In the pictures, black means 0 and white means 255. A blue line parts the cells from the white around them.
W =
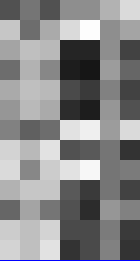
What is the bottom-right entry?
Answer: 51
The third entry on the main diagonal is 185
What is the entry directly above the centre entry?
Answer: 44
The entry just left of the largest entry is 218
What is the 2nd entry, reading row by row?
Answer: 117
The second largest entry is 247
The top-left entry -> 81
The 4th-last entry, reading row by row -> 51
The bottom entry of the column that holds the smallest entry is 74
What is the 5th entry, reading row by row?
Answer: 142
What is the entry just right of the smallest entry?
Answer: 156
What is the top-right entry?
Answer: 218
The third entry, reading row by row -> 81
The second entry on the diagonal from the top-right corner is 142
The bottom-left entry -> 211
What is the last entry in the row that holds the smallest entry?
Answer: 102
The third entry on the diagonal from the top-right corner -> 37
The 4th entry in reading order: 142
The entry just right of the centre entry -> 239
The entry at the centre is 226
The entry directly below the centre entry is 81
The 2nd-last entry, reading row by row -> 129
